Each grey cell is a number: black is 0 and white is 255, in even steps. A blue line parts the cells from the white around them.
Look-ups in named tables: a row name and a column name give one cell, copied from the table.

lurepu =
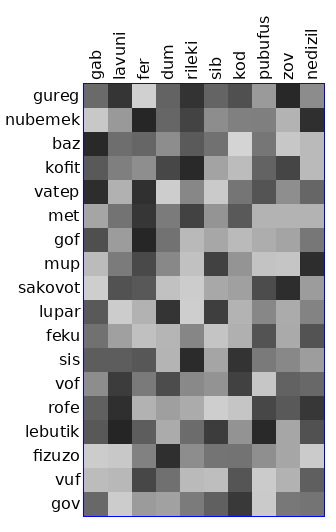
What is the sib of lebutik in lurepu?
60
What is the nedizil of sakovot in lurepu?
156
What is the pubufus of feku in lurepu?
83
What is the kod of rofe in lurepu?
197
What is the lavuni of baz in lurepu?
110
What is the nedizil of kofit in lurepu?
186
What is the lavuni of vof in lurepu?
60
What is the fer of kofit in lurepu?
142
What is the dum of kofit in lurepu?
71
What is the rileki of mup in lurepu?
193
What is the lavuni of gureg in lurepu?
53
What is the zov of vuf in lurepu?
178
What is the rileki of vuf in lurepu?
186
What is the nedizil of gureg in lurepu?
140
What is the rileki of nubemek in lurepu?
67
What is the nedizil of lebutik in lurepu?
81
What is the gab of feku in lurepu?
113
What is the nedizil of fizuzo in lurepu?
203
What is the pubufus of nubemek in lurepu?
127
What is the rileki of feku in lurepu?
134
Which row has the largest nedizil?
fizuzo

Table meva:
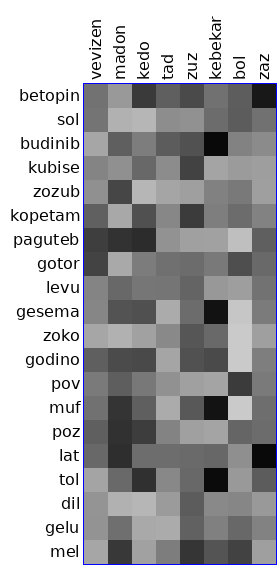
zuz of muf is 88
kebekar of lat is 103
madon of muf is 52
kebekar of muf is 19
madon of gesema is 83
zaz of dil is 153
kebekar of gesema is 18
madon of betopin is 153
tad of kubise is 140
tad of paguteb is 146
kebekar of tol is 11
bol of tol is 153
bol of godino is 202

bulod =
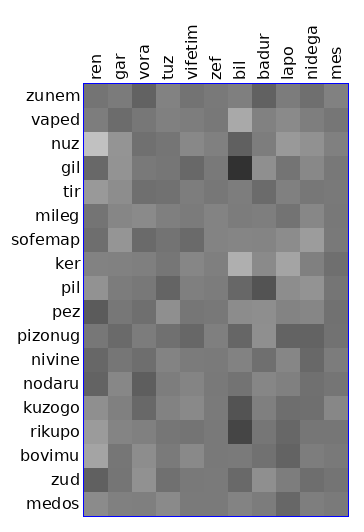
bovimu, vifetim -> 137
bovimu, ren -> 164
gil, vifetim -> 104
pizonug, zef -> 127
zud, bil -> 105
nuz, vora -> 112
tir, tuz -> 113
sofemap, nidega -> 156
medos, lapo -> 103
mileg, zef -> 131
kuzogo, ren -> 143
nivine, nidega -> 104
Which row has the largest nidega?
sofemap

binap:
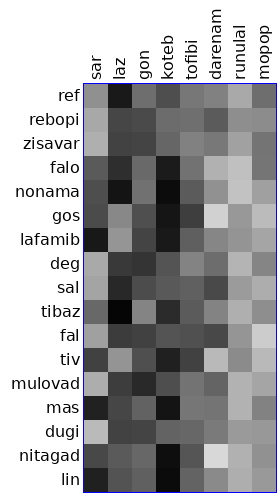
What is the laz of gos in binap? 136
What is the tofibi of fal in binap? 80
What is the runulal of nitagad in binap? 177
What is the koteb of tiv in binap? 32
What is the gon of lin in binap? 96
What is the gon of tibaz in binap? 132
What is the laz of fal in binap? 60
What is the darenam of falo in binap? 177
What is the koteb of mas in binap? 20
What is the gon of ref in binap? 110
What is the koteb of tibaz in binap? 43
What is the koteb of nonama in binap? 12
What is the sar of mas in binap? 33
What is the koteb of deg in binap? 84
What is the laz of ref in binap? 25
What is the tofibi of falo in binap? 114
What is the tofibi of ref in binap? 119
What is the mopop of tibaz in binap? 142
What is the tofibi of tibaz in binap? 91
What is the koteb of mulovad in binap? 78
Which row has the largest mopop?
fal

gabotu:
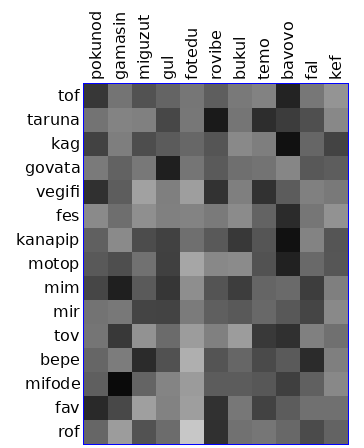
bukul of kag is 137
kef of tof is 148
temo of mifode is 87
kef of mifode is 136
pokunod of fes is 138
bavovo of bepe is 90
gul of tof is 100

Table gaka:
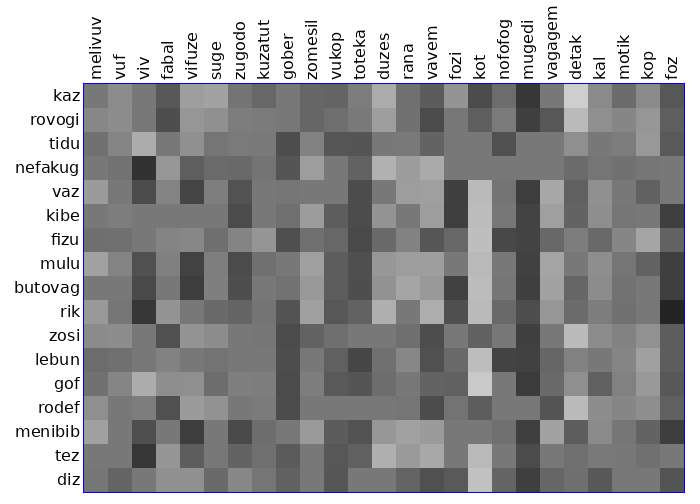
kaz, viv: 120
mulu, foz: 63
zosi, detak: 186
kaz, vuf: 140
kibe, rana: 120
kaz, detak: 206
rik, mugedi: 77
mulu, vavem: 158
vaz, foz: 120
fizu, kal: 105
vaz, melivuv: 155
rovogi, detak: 186
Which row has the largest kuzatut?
fizu

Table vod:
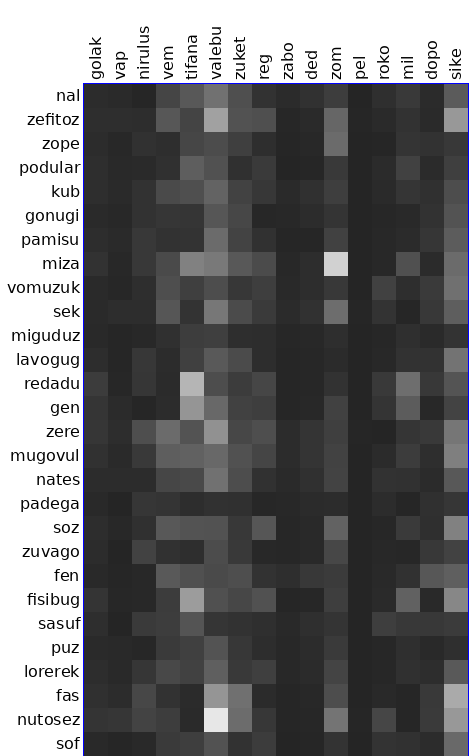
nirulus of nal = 38
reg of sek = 58
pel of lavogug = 37
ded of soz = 41
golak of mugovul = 49
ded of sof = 38
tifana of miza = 129
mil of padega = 38
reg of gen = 62
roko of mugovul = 43
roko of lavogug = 40
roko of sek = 51
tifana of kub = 79
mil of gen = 92
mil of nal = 57
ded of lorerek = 43
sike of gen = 67
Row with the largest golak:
redadu

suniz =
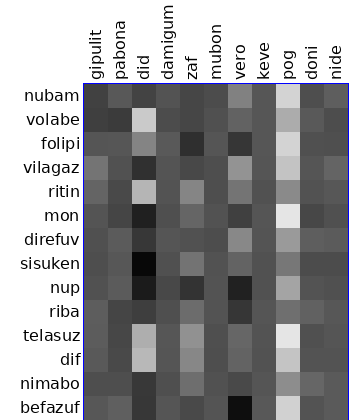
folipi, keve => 86
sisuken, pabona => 87
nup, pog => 164
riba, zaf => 108
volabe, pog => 172
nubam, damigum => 83
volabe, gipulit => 63
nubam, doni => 78
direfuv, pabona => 91
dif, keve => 82
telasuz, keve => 83
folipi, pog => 211
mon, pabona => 69
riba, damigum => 79
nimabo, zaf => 110

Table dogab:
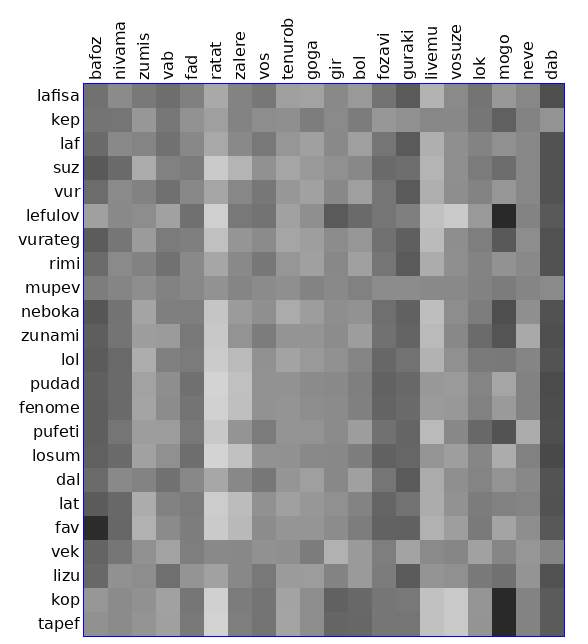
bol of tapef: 103
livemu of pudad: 152
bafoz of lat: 91
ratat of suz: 202
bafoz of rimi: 107
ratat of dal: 167
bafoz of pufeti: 94
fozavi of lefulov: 117
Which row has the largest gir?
vek

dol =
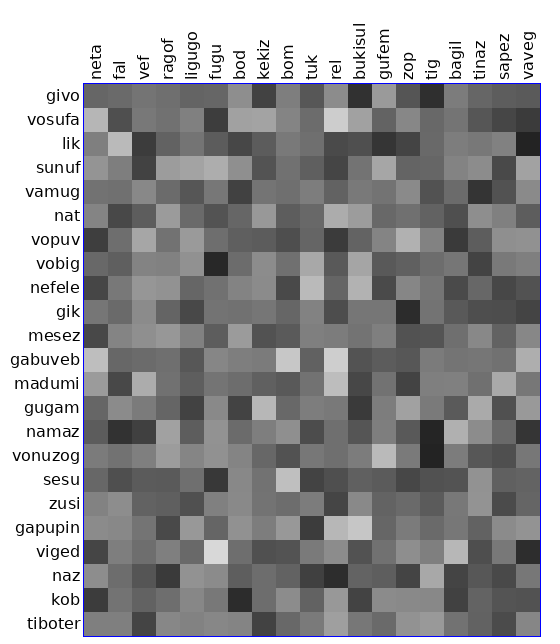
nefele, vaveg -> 82
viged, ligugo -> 105
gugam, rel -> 121
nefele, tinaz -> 103
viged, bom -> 83
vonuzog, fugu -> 145
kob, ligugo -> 135
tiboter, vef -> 68
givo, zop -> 85
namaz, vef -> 64
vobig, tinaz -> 67
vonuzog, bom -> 82
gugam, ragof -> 101
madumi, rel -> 189
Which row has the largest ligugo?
sunuf

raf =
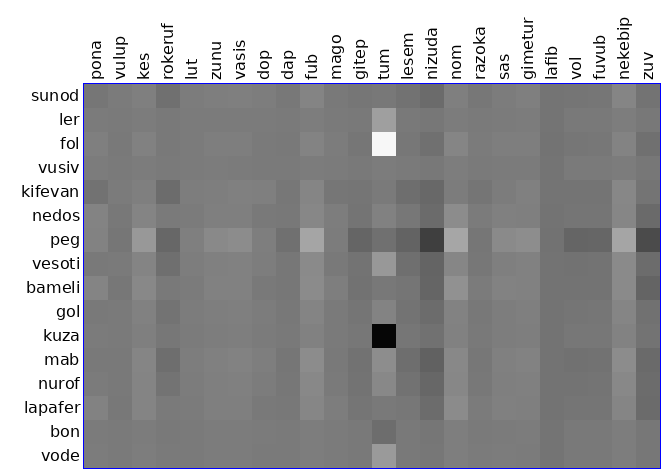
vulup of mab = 121
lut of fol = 123
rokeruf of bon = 121
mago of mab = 121
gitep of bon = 121
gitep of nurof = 115
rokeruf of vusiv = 122
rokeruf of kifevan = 108
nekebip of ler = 125
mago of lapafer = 125
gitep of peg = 101
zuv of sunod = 115
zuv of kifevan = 116
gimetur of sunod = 127
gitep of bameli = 114
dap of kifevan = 119
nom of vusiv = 125

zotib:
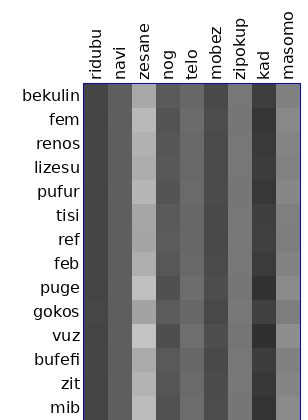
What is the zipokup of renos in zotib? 119
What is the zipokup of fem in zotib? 118
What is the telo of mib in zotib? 108
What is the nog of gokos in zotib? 91
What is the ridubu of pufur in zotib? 68
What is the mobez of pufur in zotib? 75
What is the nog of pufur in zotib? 84

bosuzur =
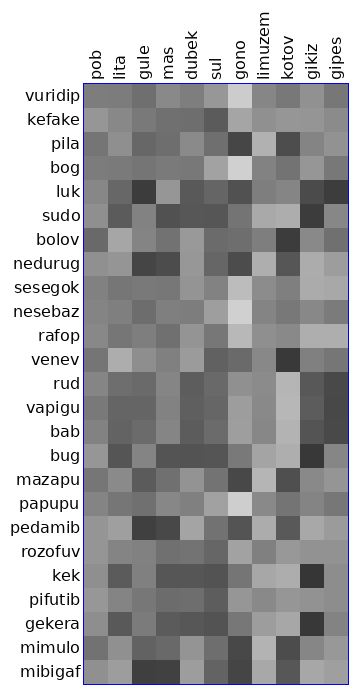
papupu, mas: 135
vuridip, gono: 204
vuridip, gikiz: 145
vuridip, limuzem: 134
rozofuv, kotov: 152
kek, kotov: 173
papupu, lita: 118
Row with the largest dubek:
pedamib

